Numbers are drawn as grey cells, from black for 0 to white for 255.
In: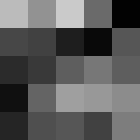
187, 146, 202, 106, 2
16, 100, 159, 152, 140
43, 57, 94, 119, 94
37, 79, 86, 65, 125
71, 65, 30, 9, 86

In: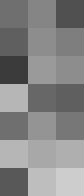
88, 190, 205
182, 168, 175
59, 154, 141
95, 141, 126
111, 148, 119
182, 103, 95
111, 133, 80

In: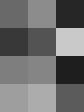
56, 83, 201
158, 172, 91
105, 140, 38
126, 133, 30

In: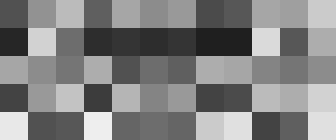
67, 153, 195, 60, 181, 132, 153, 67, 75, 187, 173, 210
81, 146, 187, 95, 166, 140, 153, 75, 87, 166, 159, 203
166, 140, 117, 173, 81, 109, 95, 173, 166, 132, 117, 140
38, 210, 109, 45, 52, 45, 52, 31, 31, 218, 87, 173
232, 81, 87, 238, 101, 109, 101, 203, 224, 67, 95, 224

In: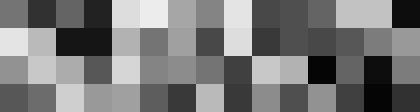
87, 108, 207, 153, 160, 93, 57, 186, 57, 140, 79, 146, 64, 5, 49
146, 200, 172, 87, 214, 132, 140, 116, 64, 200, 178, 5, 100, 13, 124
116, 49, 100, 34, 221, 236, 166, 132, 228, 72, 79, 100, 194, 194, 13
228, 186, 21, 21, 178, 116, 160, 72, 221, 57, 79, 72, 87, 124, 153

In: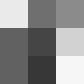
97, 55, 246
97, 69, 210
234, 111, 139

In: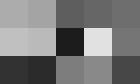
50, 43, 125, 137, 71
172, 164, 94, 102, 110
192, 186, 28, 225, 117

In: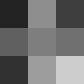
49, 157, 205
96, 126, 112
35, 142, 62
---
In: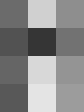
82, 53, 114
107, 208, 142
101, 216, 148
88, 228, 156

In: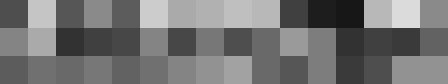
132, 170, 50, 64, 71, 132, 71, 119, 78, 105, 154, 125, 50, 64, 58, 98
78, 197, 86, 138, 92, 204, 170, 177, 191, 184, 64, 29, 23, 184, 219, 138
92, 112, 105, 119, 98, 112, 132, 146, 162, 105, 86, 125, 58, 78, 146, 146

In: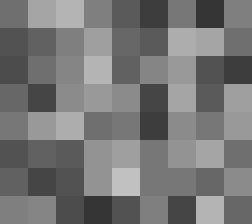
127, 133, 76, 53, 82, 127, 69, 180, 103
97, 69, 82, 147, 193, 119, 119, 103, 139
82, 97, 90, 147, 159, 119, 147, 165, 111
82, 97, 127, 159, 103, 90, 173, 165, 111
76, 111, 133, 180, 97, 133, 153, 82, 61
103, 69, 139, 153, 139, 69, 165, 90, 159
119, 153, 173, 111, 119, 61, 139, 119, 153
111, 165, 180, 127, 90, 61, 119, 53, 127

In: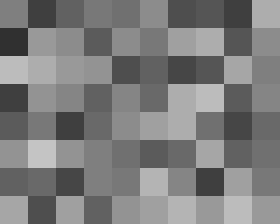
91, 120, 63, 105, 140, 160, 173, 112, 70, 105
97, 105, 70, 127, 120, 180, 133, 63, 160, 120
127, 63, 97, 120, 112, 140, 78, 85, 63, 173
63, 147, 133, 97, 133, 105, 173, 188, 91, 133
48, 153, 140, 91, 140, 120, 160, 173, 85, 140
147, 196, 147, 127, 112, 91, 105, 166, 97, 112
188, 173, 153, 147, 78, 97, 70, 85, 166, 127
166, 78, 160, 97, 147, 160, 180, 153, 188, 153

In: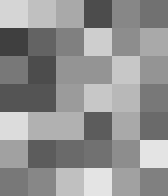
161, 92, 106, 113, 141, 228
63, 99, 128, 206, 141, 169
120, 76, 148, 148, 199, 148
84, 84, 155, 199, 184, 120
213, 192, 169, 76, 135, 113
220, 177, 177, 92, 169, 106
120, 135, 192, 228, 161, 128

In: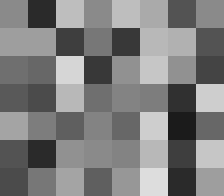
158, 158, 62, 119, 56, 184, 177, 83
164, 125, 95, 131, 103, 206, 27, 103
83, 42, 145, 138, 131, 184, 62, 198
75, 119, 164, 95, 151, 221, 42, 158
89, 75, 184, 111, 131, 125, 48, 206
138, 42, 190, 138, 190, 170, 83, 138
111, 103, 214, 56, 145, 198, 145, 68

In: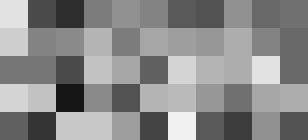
212, 194, 22, 138, 82, 180, 186, 151, 112, 166, 173
226, 75, 45, 124, 145, 131, 89, 82, 145, 104, 112
118, 118, 75, 194, 166, 97, 212, 180, 173, 226, 104
206, 131, 138, 180, 124, 166, 158, 151, 173, 131, 104
97, 52, 200, 200, 158, 68, 241, 89, 60, 145, 82
